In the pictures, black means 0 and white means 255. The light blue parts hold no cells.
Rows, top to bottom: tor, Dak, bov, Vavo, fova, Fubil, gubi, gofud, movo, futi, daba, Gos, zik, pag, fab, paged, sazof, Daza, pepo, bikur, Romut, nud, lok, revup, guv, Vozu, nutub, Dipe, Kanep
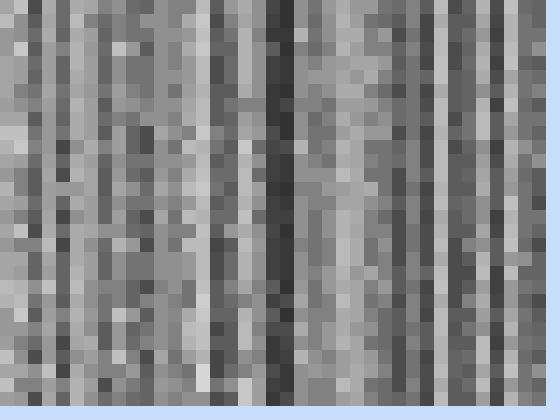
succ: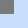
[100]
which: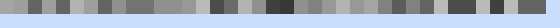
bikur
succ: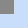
[171]
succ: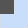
[115]

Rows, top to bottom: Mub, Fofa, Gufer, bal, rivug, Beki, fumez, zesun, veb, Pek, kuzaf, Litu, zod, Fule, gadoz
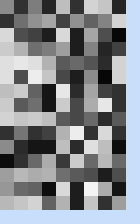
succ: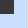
[203]
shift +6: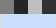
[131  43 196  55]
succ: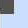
[43]
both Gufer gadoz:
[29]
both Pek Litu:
[49]

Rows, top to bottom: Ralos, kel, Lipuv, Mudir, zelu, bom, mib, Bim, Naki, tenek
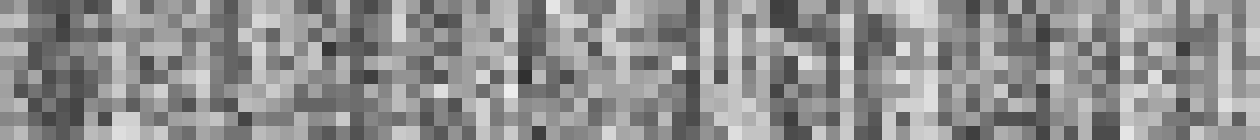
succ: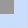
[166]
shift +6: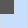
[94]
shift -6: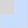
[208]

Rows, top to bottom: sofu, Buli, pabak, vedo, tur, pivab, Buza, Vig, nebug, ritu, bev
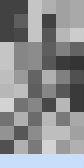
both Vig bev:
[211]
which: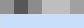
ritu

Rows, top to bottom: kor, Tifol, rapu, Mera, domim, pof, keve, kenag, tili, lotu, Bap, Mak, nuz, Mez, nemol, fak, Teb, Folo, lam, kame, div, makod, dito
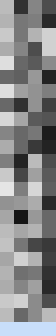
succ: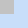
[119]
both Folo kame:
[119]
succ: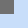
[119]

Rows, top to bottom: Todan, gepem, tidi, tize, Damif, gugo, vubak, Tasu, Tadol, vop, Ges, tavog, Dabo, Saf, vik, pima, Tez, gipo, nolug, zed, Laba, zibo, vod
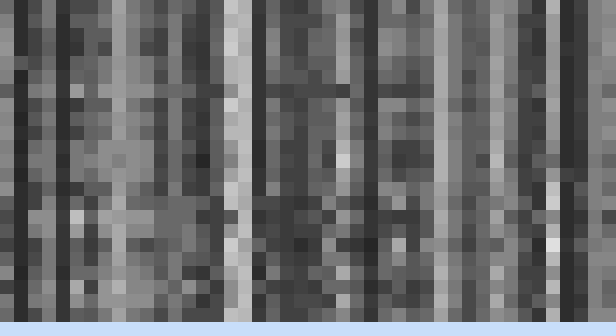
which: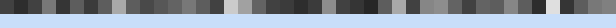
gipo
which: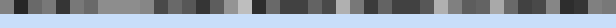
Ges
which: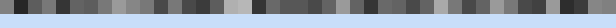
gugo
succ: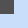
[169]
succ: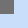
[73]

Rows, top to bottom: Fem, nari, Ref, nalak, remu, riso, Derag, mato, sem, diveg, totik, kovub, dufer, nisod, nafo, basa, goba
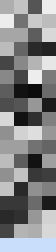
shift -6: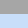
[160 160]
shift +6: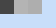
[ 75 186 180]
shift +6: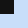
[24]
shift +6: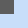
[99]
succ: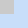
[188]
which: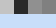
nisod

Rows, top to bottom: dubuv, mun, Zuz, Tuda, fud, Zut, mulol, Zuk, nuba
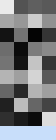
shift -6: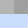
[174 153]
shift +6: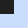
[38]
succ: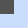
[95]
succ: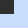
[26]
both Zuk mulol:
[102]
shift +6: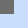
[115]

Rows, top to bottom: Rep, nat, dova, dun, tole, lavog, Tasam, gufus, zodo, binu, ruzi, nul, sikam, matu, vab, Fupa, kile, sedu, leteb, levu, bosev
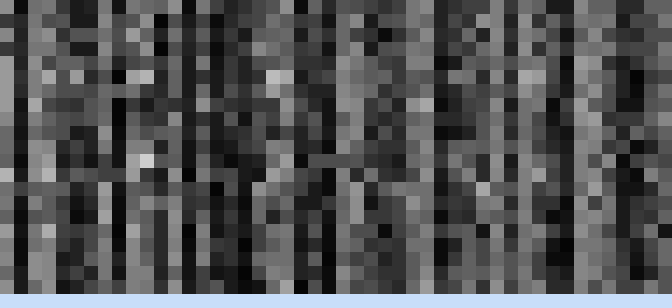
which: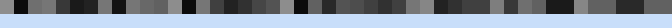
Rep
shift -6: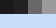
[ 20  28  98 148]
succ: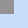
[41]
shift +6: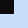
[17]
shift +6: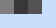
[132  62  89]
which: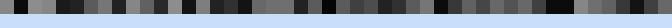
leteb

